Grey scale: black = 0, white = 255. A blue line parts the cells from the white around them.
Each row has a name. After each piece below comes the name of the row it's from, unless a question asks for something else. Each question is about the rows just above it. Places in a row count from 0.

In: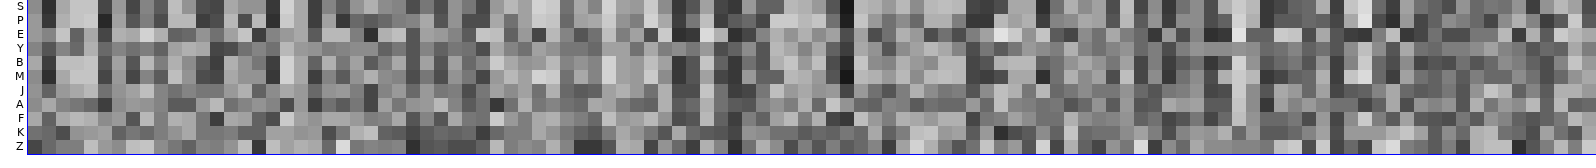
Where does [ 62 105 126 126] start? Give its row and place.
K, 32
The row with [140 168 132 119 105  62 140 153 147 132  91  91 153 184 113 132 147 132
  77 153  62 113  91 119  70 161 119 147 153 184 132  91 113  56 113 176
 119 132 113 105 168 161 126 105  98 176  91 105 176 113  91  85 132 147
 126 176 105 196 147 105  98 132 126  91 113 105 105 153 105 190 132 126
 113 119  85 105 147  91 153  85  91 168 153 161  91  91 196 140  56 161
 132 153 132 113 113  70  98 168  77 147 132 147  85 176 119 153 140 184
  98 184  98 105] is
A
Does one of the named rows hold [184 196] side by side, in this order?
yes
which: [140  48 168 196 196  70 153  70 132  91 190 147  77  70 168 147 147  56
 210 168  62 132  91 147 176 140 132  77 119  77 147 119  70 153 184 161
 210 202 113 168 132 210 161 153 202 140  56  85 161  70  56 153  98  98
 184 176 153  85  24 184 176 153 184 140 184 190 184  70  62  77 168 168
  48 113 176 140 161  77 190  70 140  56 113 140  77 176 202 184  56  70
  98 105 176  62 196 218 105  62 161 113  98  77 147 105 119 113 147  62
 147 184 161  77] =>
S

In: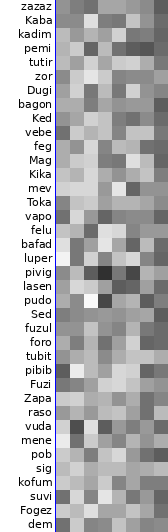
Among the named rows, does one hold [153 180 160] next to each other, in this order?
yes
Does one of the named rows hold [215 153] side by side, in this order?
yes
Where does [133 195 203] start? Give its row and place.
Toka, 0

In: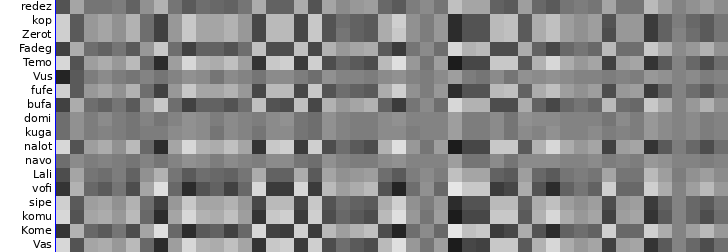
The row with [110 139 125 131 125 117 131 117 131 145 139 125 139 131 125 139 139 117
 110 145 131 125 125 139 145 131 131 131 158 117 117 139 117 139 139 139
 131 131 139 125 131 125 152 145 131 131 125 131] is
navo
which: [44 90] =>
Kome
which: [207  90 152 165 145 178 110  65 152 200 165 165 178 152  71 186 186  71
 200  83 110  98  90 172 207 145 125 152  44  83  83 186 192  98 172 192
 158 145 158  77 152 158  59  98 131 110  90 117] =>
fufe

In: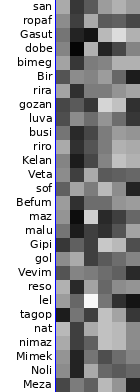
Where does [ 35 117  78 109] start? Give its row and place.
Mimek, 1
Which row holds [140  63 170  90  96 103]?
Veta

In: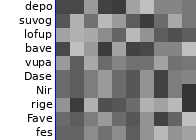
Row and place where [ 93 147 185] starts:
fes, 5
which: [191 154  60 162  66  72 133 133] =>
bave
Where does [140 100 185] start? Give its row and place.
lofup, 3
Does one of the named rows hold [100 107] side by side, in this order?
no
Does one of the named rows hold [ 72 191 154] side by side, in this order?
yes
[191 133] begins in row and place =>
depo, 6
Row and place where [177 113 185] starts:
suvog, 1

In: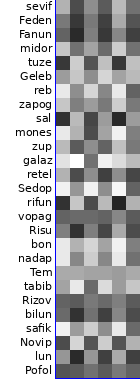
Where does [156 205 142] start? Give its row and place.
safik, 1
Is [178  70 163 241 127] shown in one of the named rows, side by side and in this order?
no
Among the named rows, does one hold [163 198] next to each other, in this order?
no
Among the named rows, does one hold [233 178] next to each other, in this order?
yes

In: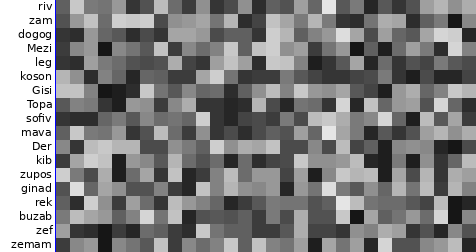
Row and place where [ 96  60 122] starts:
buzab, 13
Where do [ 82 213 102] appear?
Topa
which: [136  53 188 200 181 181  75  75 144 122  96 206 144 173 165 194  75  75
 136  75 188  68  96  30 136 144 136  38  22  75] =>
Der

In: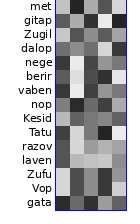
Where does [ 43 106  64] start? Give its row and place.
nop, 1
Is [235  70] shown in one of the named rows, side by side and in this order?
yes
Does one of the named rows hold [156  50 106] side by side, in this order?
no

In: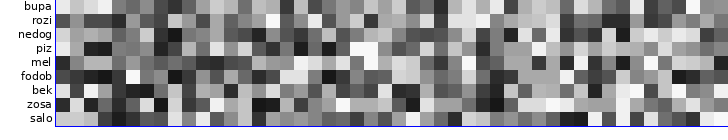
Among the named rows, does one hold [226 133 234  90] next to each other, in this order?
yes
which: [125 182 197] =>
nedog
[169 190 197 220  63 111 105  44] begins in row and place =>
rozi, 32
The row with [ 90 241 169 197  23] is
zosa
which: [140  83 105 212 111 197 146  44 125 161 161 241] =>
piz
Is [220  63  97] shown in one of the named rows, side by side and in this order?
yes
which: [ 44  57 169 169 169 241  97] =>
fodob

